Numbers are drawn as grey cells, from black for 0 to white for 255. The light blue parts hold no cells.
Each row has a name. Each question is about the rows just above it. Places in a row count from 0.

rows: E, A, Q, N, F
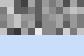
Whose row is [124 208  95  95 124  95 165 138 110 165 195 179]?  A
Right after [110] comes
[165]
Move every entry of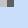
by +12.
[207 107]

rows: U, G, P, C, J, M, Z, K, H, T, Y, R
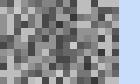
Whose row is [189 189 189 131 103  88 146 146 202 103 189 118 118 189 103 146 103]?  Y
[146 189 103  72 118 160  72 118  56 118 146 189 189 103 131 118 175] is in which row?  C

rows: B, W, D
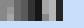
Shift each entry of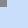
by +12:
[148]
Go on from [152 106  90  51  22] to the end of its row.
[165 181  37]

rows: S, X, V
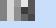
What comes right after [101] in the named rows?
[72]
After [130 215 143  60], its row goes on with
[87]
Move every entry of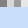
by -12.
[118 203 143 218]
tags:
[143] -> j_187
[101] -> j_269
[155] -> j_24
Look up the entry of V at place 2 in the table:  j_187

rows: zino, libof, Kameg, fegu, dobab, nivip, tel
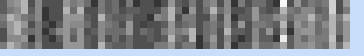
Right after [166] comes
[94]
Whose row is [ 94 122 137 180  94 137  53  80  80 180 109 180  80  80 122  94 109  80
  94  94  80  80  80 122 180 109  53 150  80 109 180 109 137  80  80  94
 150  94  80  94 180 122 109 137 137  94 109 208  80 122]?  libof
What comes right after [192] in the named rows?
[80]
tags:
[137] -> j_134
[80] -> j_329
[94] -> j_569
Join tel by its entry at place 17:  j_569
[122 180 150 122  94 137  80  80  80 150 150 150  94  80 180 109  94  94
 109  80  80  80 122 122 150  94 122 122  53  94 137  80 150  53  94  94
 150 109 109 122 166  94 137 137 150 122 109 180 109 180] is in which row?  tel
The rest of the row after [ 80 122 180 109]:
[ 53 150  80 109 180 109 137  80  80  94 150  94  80  94 180 122 109 137
 137  94 109 208  80 122]

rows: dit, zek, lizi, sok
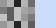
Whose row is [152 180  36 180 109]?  dit
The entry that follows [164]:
[152]
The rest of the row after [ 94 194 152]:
[123]
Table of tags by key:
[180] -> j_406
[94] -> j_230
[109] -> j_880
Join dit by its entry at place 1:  j_406
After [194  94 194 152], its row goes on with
[123]

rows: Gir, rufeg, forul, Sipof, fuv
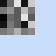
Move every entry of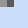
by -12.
[137  79]
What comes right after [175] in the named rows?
[120]
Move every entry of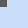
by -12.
[79]
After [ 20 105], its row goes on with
[228  20 203]
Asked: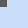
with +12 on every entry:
[103]

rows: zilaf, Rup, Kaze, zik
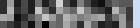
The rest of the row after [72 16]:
[114   4 114 102 168 127  46 168 102  31  46  31 156  72]
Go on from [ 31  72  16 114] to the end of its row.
[  4 114 102 168 127  46 168 102  31  46  31 156  72]

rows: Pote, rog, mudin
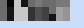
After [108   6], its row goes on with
[200  21 108 121 108 108 121 121]
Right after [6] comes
[200]

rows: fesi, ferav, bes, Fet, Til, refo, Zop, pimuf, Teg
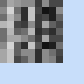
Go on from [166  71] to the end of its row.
[71]
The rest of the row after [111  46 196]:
[ 71  19  31 139]
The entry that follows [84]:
[19]
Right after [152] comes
[139]
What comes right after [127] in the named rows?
[59]

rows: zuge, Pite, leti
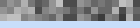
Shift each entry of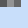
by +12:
[100 160 115]
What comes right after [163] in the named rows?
[177]
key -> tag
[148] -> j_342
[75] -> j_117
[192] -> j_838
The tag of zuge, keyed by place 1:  j_342
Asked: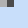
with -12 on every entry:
[165  63]
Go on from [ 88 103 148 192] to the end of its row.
[ 75  75 148 132 103 119 103 119 192 177  75]
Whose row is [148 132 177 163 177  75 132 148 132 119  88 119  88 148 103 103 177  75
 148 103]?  Pite

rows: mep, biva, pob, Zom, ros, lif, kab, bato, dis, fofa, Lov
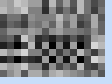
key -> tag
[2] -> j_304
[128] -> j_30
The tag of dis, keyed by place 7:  j_304
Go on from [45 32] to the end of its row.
[158   2 128  18 158   2  74 214 185]

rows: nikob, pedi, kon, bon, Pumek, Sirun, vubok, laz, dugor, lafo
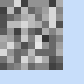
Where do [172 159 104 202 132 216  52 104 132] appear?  Sirun
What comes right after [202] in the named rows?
[132]
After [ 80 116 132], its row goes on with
[172 104 132 132  64  80]
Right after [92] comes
[147]
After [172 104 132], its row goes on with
[132  64  80]
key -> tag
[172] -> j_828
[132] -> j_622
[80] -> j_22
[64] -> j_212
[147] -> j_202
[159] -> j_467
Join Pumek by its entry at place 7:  j_622
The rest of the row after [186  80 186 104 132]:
[159 216 132]

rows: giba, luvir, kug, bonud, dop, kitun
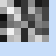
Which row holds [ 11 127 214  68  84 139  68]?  kug
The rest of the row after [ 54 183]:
[112  68]
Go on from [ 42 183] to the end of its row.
[84 68]

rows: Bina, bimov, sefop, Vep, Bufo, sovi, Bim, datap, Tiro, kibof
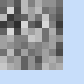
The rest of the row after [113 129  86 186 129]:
[173 144 144 113]
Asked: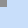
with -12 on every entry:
[132]
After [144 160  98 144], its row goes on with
[ 86 160 173 144]

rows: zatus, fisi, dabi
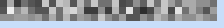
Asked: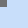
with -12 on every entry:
[101]
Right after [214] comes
[170]
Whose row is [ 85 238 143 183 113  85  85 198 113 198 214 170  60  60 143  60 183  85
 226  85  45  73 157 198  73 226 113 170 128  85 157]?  fisi
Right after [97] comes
[198]
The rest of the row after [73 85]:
[143  97 198 113 198 157 113 170 170 143 143 113]

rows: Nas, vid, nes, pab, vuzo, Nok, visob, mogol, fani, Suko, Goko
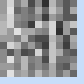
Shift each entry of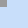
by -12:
[143]
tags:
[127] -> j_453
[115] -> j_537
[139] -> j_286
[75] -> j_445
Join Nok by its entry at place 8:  j_286
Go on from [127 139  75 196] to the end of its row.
[115 115 127]
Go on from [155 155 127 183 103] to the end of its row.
[ 75  75 183 139  75 169]

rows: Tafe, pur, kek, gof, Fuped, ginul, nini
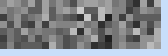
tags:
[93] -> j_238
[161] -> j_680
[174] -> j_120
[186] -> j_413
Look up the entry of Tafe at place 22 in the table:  j_120
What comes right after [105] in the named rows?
[186]
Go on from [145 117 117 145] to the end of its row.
[186 161]

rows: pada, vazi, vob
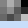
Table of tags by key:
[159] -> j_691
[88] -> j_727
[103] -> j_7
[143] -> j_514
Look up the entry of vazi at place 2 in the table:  j_727
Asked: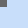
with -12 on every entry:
[91]
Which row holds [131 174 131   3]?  pada
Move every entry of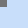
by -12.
[104]

